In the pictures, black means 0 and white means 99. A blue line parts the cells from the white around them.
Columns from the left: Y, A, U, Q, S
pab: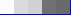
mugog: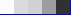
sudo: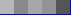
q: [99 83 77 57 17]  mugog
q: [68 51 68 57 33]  sudo
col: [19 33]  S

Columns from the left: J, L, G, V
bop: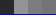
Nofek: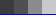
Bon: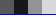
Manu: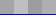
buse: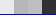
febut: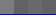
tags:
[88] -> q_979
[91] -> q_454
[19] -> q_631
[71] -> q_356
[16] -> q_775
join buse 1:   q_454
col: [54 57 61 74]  G
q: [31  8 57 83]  Bon
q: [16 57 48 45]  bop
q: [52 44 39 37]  febut
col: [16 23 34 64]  J

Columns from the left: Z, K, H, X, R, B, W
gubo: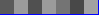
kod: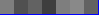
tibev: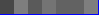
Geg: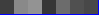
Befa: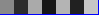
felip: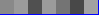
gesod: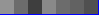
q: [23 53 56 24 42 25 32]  Geg
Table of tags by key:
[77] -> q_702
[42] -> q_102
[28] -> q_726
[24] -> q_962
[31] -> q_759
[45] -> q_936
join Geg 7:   q_726
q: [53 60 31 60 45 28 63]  felip

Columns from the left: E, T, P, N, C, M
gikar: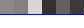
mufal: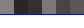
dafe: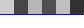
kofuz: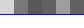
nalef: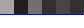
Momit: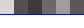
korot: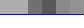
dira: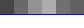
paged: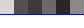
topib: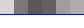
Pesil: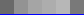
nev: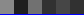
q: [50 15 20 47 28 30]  mufal
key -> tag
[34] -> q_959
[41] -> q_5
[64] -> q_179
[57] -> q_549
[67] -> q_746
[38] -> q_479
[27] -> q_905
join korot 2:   q_746
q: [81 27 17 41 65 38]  Momit
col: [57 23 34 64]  P
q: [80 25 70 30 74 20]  dafe

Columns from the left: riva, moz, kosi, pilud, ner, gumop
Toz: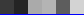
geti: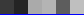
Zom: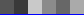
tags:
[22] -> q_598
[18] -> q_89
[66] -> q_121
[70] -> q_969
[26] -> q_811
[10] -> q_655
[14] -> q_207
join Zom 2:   q_598
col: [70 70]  pilud
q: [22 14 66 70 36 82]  Toz
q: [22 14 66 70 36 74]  geti

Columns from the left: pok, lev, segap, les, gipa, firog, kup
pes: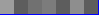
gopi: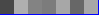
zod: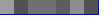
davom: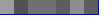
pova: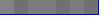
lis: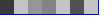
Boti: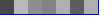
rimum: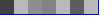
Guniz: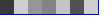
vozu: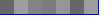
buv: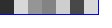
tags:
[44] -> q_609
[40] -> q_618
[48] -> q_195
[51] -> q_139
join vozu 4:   q_195
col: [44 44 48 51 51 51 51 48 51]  les
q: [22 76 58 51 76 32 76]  lis
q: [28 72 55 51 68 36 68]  Boti
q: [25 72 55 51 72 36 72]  rimum

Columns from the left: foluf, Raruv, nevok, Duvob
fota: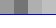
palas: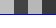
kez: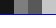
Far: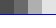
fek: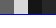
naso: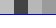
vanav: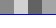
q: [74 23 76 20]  palas
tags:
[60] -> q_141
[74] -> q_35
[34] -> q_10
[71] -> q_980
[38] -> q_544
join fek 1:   q_544
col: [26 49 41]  Raruv
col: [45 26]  Raruv
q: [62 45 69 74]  fota

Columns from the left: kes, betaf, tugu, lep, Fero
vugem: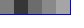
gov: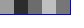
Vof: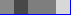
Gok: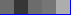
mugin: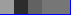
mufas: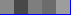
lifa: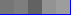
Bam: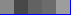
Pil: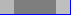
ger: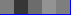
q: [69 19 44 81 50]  gov
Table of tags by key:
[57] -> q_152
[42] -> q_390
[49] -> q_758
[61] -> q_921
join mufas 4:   q_390
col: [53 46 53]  kes
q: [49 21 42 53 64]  vugem
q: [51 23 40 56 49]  ger
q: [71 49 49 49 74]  Pil
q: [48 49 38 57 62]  lifa

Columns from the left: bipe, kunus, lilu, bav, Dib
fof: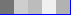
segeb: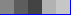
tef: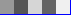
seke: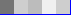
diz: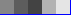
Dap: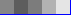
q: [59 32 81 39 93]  tef
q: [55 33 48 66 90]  Dap

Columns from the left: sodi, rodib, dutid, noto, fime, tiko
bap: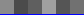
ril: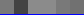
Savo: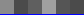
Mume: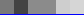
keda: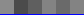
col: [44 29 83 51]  tiko
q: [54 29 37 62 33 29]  Savo
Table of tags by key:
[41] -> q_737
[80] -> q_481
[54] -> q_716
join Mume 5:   q_481
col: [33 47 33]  fime
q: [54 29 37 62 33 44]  bap

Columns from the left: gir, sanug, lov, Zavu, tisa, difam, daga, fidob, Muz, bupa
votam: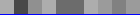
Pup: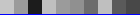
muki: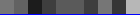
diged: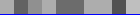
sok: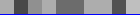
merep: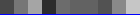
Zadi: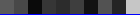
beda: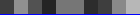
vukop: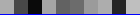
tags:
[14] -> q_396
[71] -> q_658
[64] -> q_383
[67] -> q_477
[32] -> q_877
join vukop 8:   q_477
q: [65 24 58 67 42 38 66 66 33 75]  sok
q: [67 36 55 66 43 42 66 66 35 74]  diged

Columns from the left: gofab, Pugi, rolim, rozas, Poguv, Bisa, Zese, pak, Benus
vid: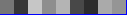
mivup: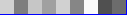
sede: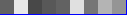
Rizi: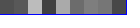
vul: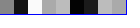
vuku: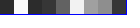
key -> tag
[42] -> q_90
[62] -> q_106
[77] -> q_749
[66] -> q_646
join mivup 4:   q_106
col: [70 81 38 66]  Poguv
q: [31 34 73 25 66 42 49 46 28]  Rizi
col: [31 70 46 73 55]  pak
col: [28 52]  Bisa
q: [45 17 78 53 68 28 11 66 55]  vid

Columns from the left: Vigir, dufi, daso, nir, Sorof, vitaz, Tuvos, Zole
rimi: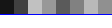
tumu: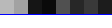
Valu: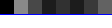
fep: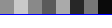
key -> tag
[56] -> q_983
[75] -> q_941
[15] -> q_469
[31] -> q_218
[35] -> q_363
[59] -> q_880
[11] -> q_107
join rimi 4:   q_880
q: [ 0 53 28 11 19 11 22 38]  Valu
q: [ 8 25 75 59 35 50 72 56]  rimi
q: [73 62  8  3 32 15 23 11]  tumu
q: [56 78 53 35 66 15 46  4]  fep
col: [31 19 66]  Sorof

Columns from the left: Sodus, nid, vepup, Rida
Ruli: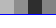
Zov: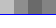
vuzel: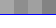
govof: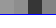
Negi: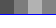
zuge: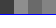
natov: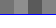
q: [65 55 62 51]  vuzel
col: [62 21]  vepup
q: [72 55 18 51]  Ruli
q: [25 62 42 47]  zuge
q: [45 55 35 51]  natov

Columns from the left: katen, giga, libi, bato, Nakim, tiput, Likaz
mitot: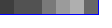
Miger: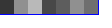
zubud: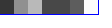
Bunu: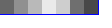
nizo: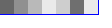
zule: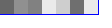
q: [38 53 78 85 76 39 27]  Bunu
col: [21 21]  katen
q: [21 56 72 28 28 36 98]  zubud
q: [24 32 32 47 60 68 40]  mitot
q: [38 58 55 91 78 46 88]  zule

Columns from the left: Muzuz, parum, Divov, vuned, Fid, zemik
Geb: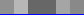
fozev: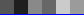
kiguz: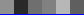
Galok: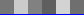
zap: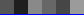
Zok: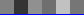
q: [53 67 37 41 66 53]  Geb
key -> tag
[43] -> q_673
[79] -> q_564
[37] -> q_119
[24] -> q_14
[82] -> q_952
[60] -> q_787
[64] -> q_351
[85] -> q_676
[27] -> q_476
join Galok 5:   q_952
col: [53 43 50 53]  Divov
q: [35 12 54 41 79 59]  fozev
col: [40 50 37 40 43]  vuned

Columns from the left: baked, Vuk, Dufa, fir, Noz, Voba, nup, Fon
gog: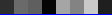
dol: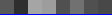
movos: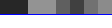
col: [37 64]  Dufa
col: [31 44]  nup
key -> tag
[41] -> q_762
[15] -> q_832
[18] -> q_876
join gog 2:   q_762
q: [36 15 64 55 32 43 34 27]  dol
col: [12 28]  Fon

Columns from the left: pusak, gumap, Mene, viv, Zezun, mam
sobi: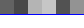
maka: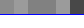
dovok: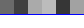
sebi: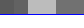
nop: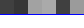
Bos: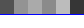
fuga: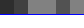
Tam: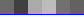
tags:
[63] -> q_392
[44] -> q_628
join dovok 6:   q_392
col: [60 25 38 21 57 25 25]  gumap
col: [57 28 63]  mam
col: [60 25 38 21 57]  gumap
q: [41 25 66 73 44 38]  Tam
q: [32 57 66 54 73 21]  Bos

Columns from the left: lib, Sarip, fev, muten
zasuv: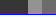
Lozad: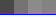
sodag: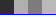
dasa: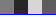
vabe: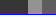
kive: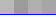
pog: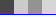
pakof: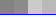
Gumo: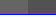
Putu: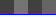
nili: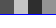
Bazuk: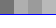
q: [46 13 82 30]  dasa
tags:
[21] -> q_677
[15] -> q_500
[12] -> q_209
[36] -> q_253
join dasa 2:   q_500

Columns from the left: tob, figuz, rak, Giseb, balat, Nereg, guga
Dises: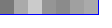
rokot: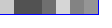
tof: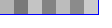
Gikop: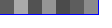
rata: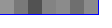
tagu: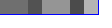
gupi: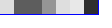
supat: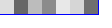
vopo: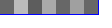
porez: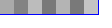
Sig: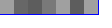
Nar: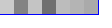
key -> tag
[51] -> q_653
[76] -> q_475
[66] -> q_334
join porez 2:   q_653
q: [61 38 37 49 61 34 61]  Sig
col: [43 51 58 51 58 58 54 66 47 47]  Giseb
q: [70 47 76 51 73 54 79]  tof
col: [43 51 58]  Giseb
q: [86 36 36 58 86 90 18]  gupi
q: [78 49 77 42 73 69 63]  Nar

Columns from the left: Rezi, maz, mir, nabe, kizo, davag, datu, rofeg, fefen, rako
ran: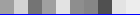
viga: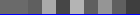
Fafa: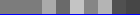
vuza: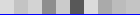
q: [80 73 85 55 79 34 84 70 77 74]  vuza
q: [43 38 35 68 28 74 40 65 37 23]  viga
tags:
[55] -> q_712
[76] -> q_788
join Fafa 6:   q_788
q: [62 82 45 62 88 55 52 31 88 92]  ran
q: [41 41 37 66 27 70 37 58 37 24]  viga

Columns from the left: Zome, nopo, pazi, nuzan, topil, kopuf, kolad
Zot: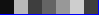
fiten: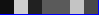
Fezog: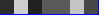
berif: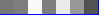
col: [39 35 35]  nuzan
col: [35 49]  nuzan
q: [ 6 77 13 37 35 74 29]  fiten
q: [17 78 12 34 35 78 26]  Fezog
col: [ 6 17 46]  Zome
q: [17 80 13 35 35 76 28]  Fezog

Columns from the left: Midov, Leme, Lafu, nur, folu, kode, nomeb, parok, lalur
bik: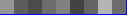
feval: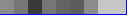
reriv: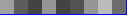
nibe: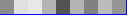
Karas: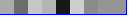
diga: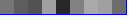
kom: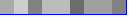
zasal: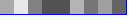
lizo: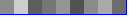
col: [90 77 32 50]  Lafu
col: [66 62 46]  nomeb
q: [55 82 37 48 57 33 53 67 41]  lizo
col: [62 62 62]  parok

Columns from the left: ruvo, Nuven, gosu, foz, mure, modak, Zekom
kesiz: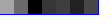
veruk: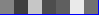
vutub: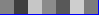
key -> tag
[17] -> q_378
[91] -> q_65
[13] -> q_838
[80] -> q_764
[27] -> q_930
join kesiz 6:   q_838
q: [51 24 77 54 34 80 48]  vutub
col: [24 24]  Nuven

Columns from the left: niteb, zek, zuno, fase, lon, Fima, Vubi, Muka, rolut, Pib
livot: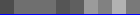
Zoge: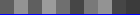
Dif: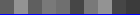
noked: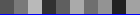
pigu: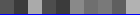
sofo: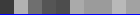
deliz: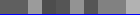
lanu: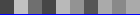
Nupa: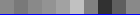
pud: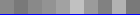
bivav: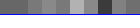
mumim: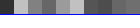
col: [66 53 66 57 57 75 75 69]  Fima
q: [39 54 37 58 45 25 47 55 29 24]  Zoge
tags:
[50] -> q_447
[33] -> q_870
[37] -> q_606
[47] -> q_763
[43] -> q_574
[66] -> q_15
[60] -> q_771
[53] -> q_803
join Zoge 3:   q_606
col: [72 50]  rolut

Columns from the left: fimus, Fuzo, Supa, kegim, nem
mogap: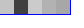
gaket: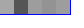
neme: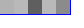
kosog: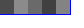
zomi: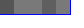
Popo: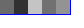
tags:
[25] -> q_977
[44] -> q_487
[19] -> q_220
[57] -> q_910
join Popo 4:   q_487
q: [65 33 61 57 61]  gaket
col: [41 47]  Supa
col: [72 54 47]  Fuzo

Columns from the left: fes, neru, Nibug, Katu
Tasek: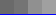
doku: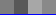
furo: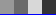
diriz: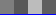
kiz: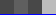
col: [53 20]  Katu
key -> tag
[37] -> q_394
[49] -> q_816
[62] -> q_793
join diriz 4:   q_394
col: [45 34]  neru

